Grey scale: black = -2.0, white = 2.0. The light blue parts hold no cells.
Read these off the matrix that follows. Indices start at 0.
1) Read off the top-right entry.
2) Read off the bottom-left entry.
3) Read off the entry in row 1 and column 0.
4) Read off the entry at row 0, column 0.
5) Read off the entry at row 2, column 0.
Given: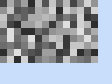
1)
0.3
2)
0.1
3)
0.3
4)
-0.9
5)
1.1

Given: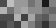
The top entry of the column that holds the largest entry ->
1.0
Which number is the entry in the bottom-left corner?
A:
-1.0
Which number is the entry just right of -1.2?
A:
-0.4
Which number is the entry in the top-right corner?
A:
0.0
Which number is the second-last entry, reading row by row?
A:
-1.2
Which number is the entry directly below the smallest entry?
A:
-0.2
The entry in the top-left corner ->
-0.8
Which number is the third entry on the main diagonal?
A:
0.8
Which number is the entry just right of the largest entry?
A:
0.4

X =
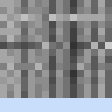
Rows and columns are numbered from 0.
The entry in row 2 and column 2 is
0.6
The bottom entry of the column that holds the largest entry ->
-0.4
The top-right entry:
-0.4
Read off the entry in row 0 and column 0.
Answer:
0.6
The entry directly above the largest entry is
-0.4
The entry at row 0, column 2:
0.4
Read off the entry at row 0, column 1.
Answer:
0.6
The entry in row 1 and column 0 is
0.2
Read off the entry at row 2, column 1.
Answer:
0.4
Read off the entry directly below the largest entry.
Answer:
-0.2

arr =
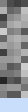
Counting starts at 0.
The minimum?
-1.4
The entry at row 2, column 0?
-1.0
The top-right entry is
-0.8
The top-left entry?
0.0
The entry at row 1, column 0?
0.8
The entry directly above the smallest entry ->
-0.2
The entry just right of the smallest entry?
-0.6
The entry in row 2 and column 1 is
0.2
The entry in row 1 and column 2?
-0.2
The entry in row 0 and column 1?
-0.8
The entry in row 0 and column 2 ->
-1.0

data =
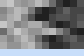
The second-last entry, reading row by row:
-0.7
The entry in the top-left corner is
0.9
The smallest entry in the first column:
-0.3
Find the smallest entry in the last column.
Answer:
-1.5
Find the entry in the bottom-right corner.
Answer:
-0.7
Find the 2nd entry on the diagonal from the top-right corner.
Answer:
-0.9
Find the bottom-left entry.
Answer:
0.7
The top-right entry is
-0.7
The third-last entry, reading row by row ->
-1.1

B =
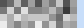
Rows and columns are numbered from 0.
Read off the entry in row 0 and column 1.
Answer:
-0.3
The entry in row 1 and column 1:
1.3
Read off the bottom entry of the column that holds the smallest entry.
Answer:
0.7
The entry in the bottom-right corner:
0.5
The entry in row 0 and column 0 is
-0.7
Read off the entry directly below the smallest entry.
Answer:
1.3
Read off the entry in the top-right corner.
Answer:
0.5
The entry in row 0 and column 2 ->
0.9
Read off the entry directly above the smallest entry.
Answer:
-0.7

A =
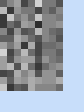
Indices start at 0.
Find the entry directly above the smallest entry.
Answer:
1.1
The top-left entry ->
-0.5
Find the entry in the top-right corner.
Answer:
-0.7
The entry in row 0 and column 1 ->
0.1
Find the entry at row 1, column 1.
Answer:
-1.1
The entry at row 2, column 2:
-0.1
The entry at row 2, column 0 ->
-1.1
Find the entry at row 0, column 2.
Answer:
0.5
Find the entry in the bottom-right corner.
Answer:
-0.3
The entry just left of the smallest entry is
0.3
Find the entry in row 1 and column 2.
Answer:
0.3
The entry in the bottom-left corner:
1.1
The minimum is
-1.3
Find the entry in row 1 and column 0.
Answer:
0.9
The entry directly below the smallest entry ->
0.9
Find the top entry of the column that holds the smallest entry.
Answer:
1.3
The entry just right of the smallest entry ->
0.1
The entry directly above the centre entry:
-0.3

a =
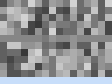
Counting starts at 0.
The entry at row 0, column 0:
-0.7
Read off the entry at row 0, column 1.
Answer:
0.1
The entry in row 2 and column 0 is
-0.3
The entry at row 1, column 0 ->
0.5
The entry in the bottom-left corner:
0.5
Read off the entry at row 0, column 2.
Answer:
0.5
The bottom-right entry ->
-0.7
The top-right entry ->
1.3
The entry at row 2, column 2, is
0.9
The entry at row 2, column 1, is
0.7
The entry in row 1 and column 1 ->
1.1

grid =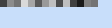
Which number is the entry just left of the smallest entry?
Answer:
-1.0
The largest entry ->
1.4

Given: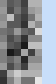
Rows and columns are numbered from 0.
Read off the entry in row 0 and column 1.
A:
-0.6
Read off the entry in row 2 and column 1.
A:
1.0
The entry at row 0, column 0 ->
0.2
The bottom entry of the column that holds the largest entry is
1.6
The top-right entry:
0.8
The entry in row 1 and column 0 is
0.4
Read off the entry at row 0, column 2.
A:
-0.4
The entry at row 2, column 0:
0.2
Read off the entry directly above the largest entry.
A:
0.8

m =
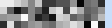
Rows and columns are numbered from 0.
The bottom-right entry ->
-1.5
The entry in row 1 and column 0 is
1.3
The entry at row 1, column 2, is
-1.7
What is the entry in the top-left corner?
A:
1.7
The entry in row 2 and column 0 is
0.3
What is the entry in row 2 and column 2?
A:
0.5
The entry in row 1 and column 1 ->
-0.5
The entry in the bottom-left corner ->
-1.3
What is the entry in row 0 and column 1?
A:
1.7
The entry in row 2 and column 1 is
0.5
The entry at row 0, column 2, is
1.3

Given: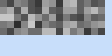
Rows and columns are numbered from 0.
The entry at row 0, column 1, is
-0.9
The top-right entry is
-0.5
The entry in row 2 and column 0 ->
1.1
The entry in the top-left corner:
-0.3
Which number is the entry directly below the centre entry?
-0.3
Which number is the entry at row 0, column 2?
0.1
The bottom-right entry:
-0.9
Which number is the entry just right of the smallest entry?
0.1
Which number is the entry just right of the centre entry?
-0.9
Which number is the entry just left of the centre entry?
-0.3
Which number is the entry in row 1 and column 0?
0.3
